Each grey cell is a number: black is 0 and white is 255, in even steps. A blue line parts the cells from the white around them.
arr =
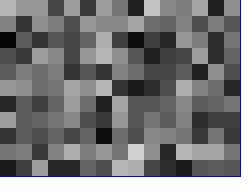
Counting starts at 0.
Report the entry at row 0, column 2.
150
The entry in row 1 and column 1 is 51
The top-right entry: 142
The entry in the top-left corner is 181
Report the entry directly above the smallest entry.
130
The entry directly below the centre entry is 166
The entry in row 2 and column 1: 93
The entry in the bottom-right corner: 85
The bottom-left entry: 25
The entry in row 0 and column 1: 150
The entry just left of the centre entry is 181
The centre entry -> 51
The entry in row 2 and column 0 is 5
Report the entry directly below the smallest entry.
77
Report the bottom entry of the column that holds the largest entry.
174
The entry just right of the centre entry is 25

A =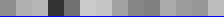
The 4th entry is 50
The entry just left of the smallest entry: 182
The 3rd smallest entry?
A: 128
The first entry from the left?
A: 142

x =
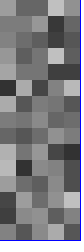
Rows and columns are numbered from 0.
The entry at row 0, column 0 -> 157
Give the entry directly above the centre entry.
124
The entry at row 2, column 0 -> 130
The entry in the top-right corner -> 145
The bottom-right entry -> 86
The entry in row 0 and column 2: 102
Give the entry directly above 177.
102
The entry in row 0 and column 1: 102
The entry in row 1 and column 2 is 151
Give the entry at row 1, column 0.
124
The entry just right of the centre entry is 102
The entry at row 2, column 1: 109
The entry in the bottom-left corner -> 130
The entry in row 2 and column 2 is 94

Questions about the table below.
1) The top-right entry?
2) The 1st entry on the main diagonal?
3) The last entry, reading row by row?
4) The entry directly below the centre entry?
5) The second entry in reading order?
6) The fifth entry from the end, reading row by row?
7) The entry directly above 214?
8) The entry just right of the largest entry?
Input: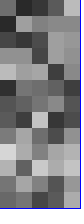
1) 187
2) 110
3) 172
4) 195
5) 41
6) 104
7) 123
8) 172

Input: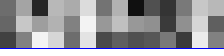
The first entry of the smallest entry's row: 109
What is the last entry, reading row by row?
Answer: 129
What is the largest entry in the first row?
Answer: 220
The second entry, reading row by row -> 164
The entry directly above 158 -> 38
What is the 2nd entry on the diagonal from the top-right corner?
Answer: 214
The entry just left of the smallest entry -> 178
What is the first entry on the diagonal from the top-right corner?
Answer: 184
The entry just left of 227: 109
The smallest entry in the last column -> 95
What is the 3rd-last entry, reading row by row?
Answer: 58
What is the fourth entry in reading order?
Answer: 184

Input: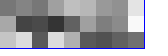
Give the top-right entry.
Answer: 228
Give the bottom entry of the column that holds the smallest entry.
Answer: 220
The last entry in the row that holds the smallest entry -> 249
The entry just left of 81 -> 89
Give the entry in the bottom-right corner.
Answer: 112
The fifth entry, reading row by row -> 191
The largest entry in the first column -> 197
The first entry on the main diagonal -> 119

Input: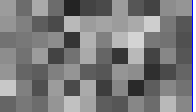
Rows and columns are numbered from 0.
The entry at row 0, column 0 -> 156
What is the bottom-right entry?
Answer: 135
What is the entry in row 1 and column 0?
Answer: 149
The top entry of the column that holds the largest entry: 86
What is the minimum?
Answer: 35
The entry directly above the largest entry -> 170
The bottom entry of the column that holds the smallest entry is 193
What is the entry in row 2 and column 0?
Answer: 114
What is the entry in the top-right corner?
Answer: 149
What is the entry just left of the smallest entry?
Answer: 108
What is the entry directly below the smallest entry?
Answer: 185
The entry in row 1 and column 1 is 128
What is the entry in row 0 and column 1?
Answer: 108
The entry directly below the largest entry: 185
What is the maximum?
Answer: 212
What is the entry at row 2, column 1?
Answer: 120
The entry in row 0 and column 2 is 170
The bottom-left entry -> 101
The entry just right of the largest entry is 120
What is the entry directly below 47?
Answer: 93

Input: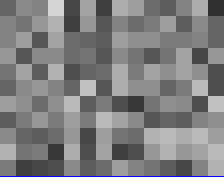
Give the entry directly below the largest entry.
178
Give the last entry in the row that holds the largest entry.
47
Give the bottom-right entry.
178
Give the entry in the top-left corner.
101
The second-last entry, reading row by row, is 130
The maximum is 213
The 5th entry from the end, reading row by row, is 115
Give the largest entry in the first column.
178
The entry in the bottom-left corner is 122
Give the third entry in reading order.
130
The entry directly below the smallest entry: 101
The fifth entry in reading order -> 70
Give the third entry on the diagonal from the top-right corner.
122
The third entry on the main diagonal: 86
